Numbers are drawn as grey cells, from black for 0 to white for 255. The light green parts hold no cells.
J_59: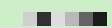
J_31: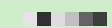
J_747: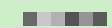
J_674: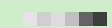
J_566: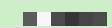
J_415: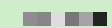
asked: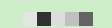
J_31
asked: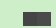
J_566
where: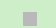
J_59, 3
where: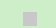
J_747, 1
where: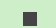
J_566, 4
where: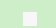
J_566, 1
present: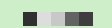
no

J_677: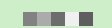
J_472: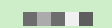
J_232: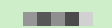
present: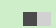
yes
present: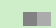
yes
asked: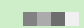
J_677
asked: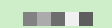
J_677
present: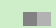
no
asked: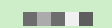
J_472

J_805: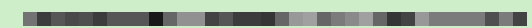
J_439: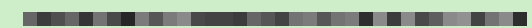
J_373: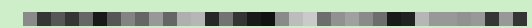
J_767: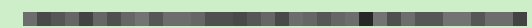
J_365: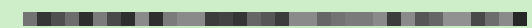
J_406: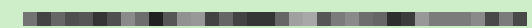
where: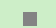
J_373, 7
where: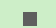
J_439, 29

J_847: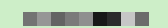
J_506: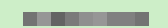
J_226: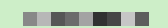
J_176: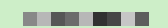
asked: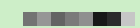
J_847
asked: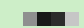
J_847
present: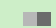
no

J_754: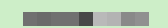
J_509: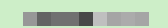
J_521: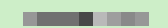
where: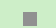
J_754, 8
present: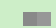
yes
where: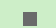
J_754, 1

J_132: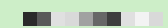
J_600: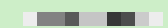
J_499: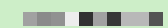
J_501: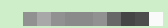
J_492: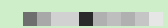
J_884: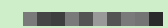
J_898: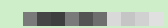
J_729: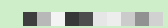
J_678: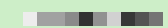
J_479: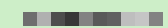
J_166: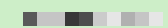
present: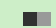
no
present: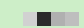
yes
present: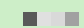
yes
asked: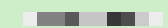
J_600
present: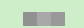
no
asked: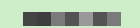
J_884
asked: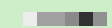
J_678

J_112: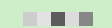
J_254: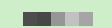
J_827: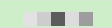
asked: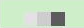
J_827
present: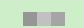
yes
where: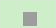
J_827, 4

